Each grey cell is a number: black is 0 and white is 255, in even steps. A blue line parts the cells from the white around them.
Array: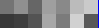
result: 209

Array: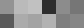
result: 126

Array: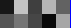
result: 9

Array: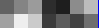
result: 65

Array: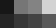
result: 67

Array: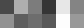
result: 253
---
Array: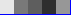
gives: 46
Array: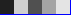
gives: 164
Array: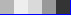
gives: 153
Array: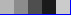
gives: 26
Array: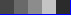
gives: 196
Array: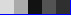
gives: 83
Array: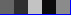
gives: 12
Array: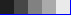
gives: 170
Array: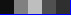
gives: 80
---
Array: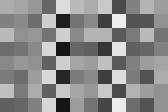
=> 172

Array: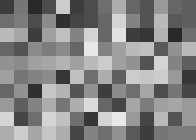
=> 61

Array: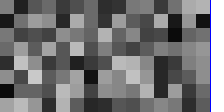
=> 127

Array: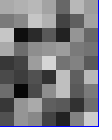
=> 170

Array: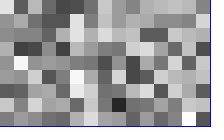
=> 226

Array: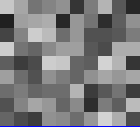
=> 199

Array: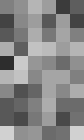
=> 128
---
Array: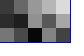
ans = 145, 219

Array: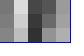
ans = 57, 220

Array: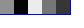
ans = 236, 236

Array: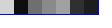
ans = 138, 212

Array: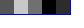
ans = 112, 200

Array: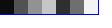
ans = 198, 243

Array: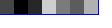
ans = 206, 206
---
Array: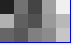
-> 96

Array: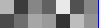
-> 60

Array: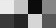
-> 194

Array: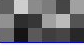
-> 46

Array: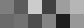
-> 91

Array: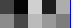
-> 4

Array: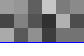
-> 130
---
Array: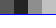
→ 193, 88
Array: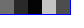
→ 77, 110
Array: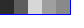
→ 137, 43
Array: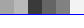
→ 243, 165
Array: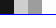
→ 253, 22
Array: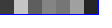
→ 37, 59
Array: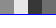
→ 110, 140
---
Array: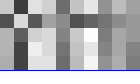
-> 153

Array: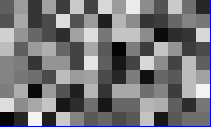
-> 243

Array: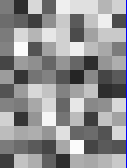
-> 216

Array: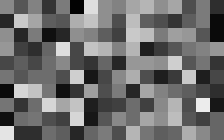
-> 23

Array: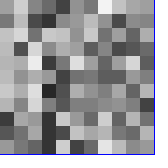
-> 114

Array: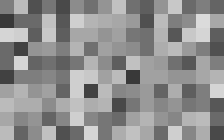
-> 87

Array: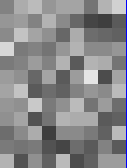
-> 187

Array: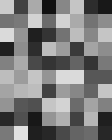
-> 129

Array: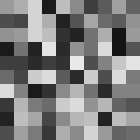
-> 84
